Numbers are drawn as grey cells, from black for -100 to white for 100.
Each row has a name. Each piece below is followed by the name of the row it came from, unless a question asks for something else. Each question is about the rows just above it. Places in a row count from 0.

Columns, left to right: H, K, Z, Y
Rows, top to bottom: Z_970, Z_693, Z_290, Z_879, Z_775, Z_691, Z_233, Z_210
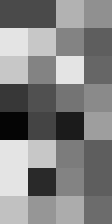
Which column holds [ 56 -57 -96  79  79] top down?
H
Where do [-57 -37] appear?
Z_879
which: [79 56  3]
Z_693
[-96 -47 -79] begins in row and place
Z_775, 0

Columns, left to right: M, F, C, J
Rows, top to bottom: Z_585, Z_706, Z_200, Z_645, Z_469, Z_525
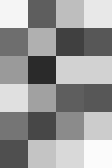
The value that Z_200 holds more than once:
[65]
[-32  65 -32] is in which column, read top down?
J
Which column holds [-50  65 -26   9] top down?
C

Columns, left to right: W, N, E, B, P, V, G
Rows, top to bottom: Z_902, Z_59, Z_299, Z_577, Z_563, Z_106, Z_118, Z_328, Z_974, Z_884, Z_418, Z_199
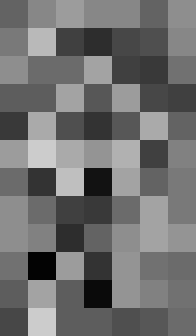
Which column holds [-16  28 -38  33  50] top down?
E
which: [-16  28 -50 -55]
Z_299
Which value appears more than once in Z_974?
[11]
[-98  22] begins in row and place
Z_884, 1
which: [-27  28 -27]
Z_418
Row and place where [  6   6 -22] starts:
Z_902, 3

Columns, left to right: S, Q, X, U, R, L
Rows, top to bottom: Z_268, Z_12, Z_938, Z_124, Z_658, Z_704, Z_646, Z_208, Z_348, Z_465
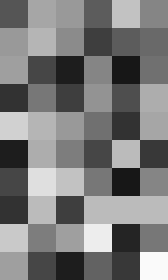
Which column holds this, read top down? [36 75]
Q
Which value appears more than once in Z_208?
[47]

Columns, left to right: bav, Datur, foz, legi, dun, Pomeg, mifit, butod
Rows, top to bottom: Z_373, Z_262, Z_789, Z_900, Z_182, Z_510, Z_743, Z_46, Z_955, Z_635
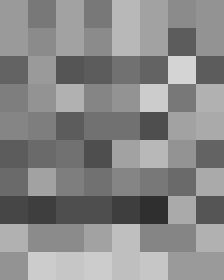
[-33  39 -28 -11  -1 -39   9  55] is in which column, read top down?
foz
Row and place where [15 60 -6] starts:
Z_900, 4
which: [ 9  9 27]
Z_955
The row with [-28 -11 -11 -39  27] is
Z_182
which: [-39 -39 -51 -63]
Z_46
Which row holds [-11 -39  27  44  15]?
Z_510

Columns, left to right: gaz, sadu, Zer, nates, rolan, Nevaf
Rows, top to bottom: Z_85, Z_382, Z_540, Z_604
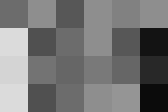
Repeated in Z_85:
[11]
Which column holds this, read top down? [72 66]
gaz
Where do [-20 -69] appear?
Z_540
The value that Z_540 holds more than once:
[-20]
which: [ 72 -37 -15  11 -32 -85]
Z_382
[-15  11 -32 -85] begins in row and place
Z_382, 2

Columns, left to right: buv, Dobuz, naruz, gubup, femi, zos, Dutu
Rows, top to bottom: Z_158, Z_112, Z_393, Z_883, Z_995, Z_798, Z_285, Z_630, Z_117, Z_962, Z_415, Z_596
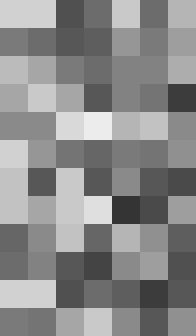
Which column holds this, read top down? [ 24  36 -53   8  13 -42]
Dutu
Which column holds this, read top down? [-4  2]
zos
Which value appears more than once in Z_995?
[8]
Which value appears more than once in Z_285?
[-32]
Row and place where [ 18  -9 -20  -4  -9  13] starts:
Z_798, 1
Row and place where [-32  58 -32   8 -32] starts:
Z_285, 1
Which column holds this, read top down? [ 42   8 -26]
femi

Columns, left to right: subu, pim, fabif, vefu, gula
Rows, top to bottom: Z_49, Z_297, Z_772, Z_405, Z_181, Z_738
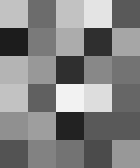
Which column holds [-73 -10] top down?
fabif
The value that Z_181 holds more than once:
[-30]
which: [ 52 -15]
Z_49
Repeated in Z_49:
[52]

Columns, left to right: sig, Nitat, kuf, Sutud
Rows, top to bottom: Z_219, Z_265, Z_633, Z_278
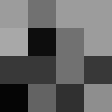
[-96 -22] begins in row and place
Z_278, 0
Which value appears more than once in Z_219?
[22]
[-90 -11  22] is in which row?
Z_265
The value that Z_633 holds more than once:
[-56]

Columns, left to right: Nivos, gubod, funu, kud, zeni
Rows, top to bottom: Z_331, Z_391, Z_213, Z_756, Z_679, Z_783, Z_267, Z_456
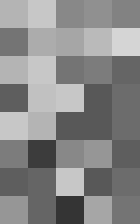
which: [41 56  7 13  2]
Z_331
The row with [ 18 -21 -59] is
Z_456
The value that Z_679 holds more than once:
[-31]
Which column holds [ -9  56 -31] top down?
funu

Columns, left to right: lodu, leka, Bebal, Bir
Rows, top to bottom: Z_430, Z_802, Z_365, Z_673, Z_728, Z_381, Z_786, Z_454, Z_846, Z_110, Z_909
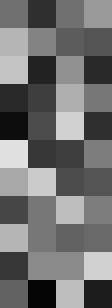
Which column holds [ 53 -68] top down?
lodu
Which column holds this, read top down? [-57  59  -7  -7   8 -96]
leka

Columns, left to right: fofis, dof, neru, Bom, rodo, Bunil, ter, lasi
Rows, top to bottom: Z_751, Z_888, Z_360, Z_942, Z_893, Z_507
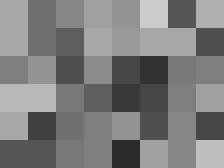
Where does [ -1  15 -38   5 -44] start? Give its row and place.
Z_893, 3
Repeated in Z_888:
[32]

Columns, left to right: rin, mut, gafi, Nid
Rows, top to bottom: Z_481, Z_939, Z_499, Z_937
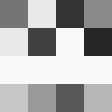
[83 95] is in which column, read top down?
rin
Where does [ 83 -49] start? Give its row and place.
Z_939, 0
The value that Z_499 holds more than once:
[95]
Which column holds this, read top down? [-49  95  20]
mut
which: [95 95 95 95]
Z_499

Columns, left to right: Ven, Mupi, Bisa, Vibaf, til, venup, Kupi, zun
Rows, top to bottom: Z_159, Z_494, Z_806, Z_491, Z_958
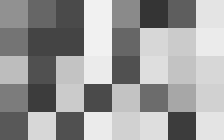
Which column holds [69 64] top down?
zun
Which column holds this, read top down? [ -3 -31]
Ven

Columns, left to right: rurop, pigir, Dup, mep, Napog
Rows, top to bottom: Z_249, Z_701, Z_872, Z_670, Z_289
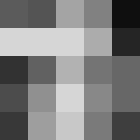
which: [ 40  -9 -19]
Z_872
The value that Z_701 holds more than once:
[68]
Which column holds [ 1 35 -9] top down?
mep
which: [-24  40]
Z_872
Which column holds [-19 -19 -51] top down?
Napog

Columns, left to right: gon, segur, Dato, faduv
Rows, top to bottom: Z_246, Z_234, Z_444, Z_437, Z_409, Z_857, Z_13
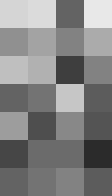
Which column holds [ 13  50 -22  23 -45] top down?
gon
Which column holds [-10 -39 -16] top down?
segur

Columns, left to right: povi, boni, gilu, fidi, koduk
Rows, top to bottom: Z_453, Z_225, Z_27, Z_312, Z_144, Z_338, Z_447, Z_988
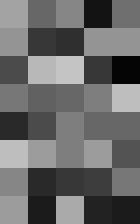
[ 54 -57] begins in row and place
Z_27, 2
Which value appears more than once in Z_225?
[16]
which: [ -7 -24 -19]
Z_312
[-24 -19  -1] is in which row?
Z_312
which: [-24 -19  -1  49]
Z_312
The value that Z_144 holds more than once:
[-19]

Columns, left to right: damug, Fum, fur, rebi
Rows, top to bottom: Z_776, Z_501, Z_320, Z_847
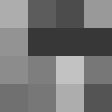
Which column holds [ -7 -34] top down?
rebi
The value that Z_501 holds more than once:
[-57]
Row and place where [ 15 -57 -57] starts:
Z_501, 0

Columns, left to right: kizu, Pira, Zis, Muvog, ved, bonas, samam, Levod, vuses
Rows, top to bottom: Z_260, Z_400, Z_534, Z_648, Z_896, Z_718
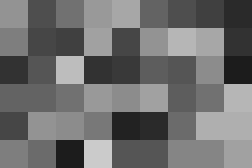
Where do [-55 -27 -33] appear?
Z_534
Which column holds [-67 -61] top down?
vuses

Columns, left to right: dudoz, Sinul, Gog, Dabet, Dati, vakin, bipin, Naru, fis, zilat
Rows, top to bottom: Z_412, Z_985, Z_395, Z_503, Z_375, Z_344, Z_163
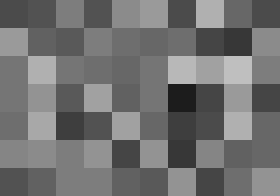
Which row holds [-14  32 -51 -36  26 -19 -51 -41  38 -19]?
Z_375
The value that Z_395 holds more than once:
[-8]
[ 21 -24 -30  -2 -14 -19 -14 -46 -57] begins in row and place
Z_985, 0
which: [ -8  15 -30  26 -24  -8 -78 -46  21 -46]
Z_503
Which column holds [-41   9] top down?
zilat
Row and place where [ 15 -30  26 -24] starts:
Z_503, 1

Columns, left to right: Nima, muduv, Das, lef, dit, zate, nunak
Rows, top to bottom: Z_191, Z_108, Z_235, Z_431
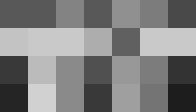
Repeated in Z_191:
[-31]
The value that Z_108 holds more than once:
[58]

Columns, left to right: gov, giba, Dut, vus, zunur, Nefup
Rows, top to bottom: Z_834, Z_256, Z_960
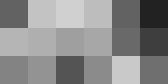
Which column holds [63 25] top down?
Dut
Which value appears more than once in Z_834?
[-23]
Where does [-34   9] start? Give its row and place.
Z_960, 2
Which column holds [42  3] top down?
gov

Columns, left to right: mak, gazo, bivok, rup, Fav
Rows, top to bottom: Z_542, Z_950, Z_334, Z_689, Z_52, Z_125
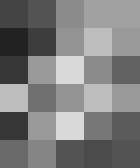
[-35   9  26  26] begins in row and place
Z_542, 1
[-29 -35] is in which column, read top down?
Fav
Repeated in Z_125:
[-35]
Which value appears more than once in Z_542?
[26]
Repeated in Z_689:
[48]
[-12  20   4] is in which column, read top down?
gazo

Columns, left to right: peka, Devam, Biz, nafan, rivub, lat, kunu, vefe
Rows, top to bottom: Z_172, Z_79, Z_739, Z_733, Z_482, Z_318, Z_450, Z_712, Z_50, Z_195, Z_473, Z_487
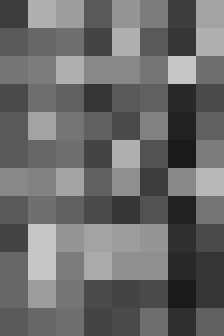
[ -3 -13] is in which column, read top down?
Devam
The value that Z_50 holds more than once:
[17]
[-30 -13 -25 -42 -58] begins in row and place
Z_712, 0

